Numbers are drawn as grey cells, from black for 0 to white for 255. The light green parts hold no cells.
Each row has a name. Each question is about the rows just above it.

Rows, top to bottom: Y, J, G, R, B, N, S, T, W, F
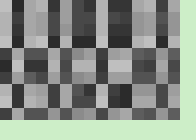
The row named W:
[191  53 179 167  63 167  72  72 191  53  43 167 167  72 167]
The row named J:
[179  63 167 158  72 158  72  72 179  72  63 149 158  83 149]
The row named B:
[ 63 167  83  83 167  83 139 158  63 158 167  93  83 149  93]
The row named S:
[ 63 158  93  72 158  83 139 149  63 158 158  83  83 149  83]
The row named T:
[179  53 167 158  63 167  83  53 179  63  43 149 149  72 158]

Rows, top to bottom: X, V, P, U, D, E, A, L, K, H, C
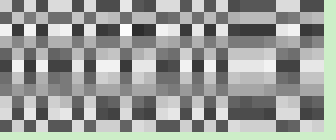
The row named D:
[ 99 186  99 186  99 110 186 110 186 196 110 176 196 122 110 207 110 186
  99 196 196 196 207 122 110 186 196]
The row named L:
[122 154 134 166 134 122 166 134 166 166 134 166 166 134 122 154 122 166
 122 166 166 166 154 134 134 166 166]
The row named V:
[ 99 196 122 186 110 110 196 110 196 186 110 186 186  99 110 186 110 186
 110 176 186 186 186 110 122 176 186]

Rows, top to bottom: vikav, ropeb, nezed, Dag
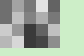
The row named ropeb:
[111 192 130 174 120]
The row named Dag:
[183 215  58  69 141]
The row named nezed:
[204 152  58  99 192]
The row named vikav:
[111 163 120 227  99]

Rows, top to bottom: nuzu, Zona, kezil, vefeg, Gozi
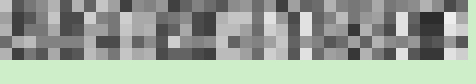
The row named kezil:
[178  64 119 119 169  75  87 160 160 119 197 169 178  75  99 169  75  64
 187 187 160 108 206 187  87 225 108 160 151  55 178 119  75 225  87  55
  55 225 206]
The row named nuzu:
[197  87 119 140 178  87 178  99 197 160  64 140 130 151  64  99 130 108
  87 140 151 108 151  64 160  99 108 178 130 119 130 169 119 130 140 178
 140  75 108]

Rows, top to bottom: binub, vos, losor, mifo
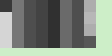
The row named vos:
[213 118  78  67  48 106  78 183]
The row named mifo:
[213 118  78  67  48 106  78  87]
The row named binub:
[ 57 118  78  67  48 106  78 173]

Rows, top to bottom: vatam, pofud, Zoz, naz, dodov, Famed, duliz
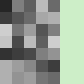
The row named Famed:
[176 157 136  85  61]
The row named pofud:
[ 61  85 106 167 176]

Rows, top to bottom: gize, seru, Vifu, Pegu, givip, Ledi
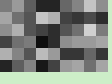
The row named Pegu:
[ 66 112 123  14  45 142 154 154 165]
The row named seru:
[165 112  84 196 176  66  54  75  45]
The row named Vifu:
[142 176  84  66  45  84 112 208 123]

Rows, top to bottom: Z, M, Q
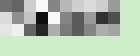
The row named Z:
[112 100 207 249 133 183 207 219 207 154]
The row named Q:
[229 239 100  38 173 121  90 133 173 164]
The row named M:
[219 143 195  16 249 133  90 154  49  79]

